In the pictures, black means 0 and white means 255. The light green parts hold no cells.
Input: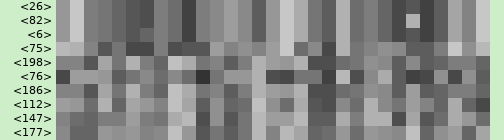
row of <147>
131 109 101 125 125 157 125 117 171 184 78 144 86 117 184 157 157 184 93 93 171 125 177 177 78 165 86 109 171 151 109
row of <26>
151 199 125 117 101 86 78 125 109 65 125 137 157 137 93 151 199 171 117 93 177 109 125 101 72 86 65 93 165 131 199
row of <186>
131 131 86 165 117 177 125 101 192 171 117 131 93 125 177 157 151 177 78 78 109 117 144 137 93 157 93 101 125 125 101
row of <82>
151 199 125 117 101 86 78 125 109 65 125 137 157 137 93 151 199 171 117 93 177 109 125 101 72 177 65 93 165 131 199

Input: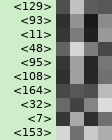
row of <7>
54 168 47 112
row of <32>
105 66 132 220
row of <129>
79 193 93 87

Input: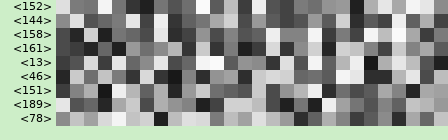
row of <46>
38 202 111 195 123 53 217 53 24 131 46 147 161 46 202 217 209 103 111 91 244 230 46 46 182 230 75 189
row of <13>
61 83 217 61 230 103 139 230 75 103 244 250 91 147 139 53 223 83 244 97 182 238 24 175 230 189 83 32
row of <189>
230 83 103 38 168 202 75 175 147 131 32 67 209 209 189 75 32 117 32 238 161 117 83 131 97 195 182 153

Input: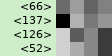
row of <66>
107 157 100 129
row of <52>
208 172 135 59
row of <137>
2 178 121 149

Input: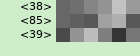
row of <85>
103 95 88 161 175 88
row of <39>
74 147 188 127 52 119
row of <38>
103 111 133 147 194 154

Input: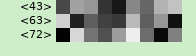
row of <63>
208 32 94 65 57 186 94 150 17
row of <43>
72 162 150 51 24 135 102 178 194
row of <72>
3 215 115 80 156 238 108 9 128

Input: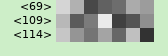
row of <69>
213 177 72 97 109 171 156
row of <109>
184 91 123 234 64 84 142
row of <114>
198 149 116 164 103 192 50

